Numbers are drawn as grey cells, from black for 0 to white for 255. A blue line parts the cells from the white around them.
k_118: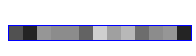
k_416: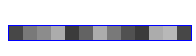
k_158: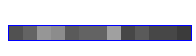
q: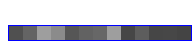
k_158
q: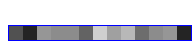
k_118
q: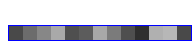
k_416
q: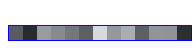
k_118
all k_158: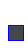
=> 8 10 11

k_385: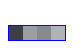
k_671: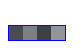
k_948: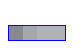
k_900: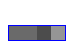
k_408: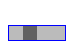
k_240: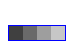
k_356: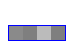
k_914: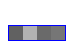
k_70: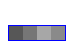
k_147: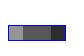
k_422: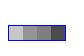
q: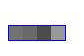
k_900
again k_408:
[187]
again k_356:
[127]
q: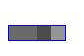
k_900
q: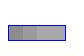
k_948

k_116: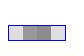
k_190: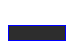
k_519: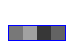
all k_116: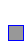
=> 1
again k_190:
[45]
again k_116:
[222]
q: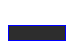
k_190
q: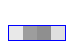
k_116
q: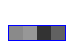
k_519

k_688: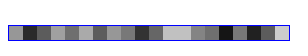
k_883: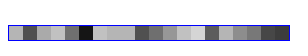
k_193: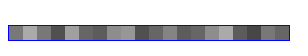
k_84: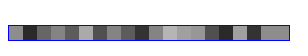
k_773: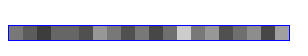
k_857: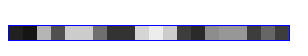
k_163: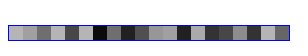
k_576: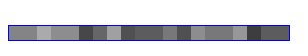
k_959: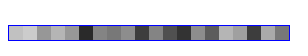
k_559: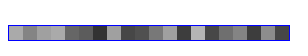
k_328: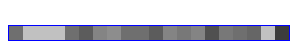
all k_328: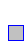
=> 1 2 3 18
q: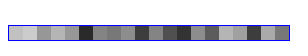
k_959

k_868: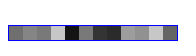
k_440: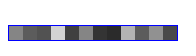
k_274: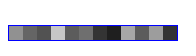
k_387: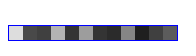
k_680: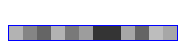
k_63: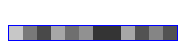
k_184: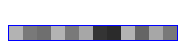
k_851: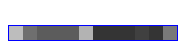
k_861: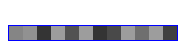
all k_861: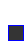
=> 2 6
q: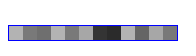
k_184
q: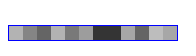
k_680
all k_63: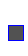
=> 9 11

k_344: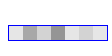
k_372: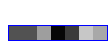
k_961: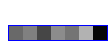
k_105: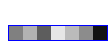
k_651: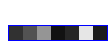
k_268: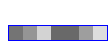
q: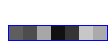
k_372
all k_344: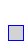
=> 2 5
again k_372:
[82]

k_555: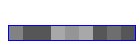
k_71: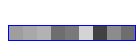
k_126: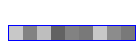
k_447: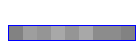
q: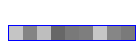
k_126
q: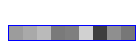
k_71
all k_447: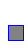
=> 0 8
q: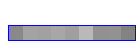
k_447
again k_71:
[110]
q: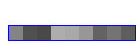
k_555

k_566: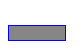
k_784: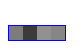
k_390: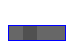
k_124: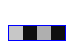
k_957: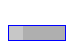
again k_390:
[103]
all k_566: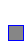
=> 0 1 2 3
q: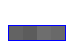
k_390
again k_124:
[16]
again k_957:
[175]
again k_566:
[134]
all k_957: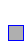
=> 1 2 3

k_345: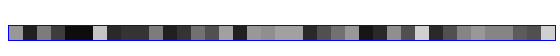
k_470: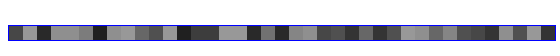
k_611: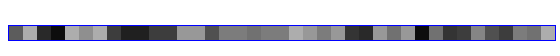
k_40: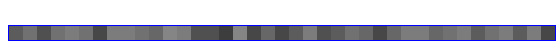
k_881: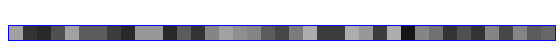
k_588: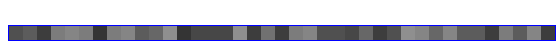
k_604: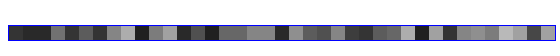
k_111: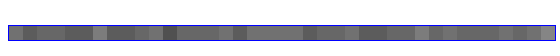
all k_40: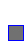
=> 1 3 5 9 24 31 34
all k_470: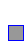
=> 1 8 11 15 16 28 37
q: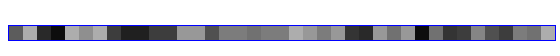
k_611

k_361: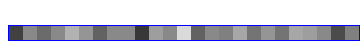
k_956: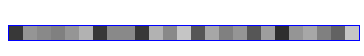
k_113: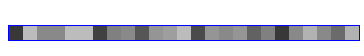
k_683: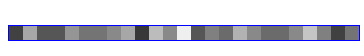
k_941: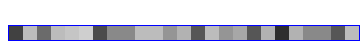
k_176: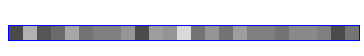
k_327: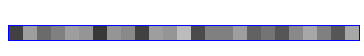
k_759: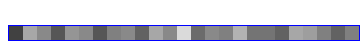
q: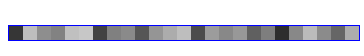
k_113
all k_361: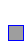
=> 10 21
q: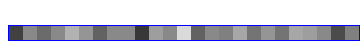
k_361
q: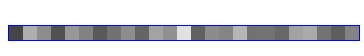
k_759
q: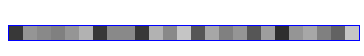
k_956

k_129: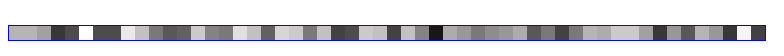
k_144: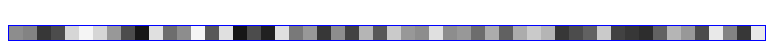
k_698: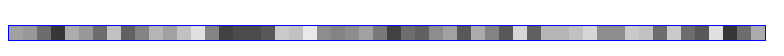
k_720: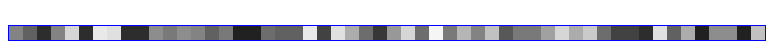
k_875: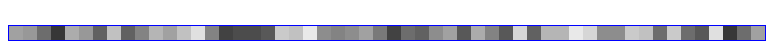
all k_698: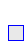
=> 21
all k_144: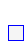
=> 5 13

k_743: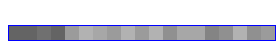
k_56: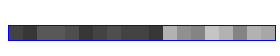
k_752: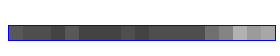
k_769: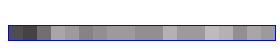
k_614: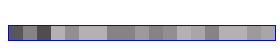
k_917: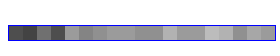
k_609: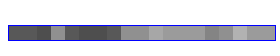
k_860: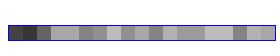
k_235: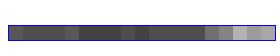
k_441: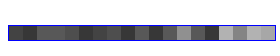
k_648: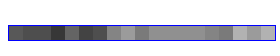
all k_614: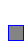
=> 1 7 8 10 14
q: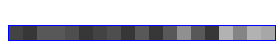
k_441
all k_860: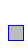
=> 7 14 15
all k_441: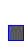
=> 2 3 9 11 13
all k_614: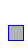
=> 3 5 6 12 15 16

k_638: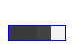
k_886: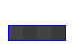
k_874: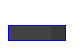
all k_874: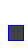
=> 0 1 2
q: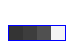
k_638
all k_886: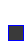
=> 1 3
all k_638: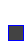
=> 2
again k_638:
[58]
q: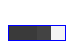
k_638

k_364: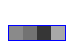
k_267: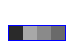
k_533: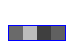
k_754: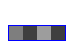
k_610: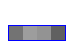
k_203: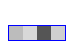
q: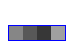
k_364
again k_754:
[63]
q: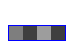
k_754
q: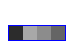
k_267
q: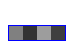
k_754

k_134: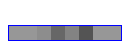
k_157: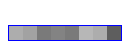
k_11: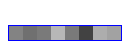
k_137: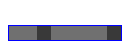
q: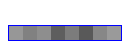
k_134
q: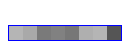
k_157
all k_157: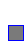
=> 2 4
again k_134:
[151]
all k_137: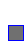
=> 0 1 3 4 5 6
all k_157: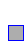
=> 0 6

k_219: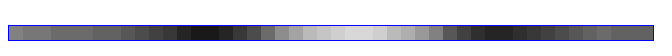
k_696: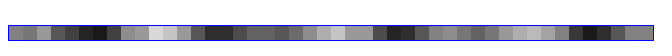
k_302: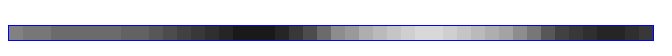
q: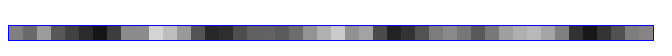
k_696
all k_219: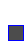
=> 9 17 39
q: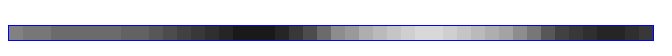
k_302
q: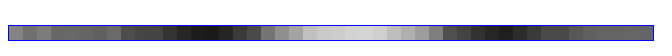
k_219

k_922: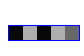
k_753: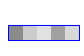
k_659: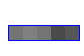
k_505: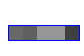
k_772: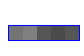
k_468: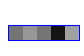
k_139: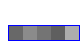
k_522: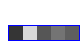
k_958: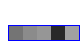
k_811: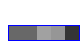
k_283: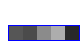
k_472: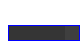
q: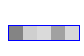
k_753
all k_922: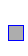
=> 1 3
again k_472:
[53]
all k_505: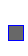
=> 0
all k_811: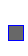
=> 0 1
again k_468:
[116]
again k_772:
[86]

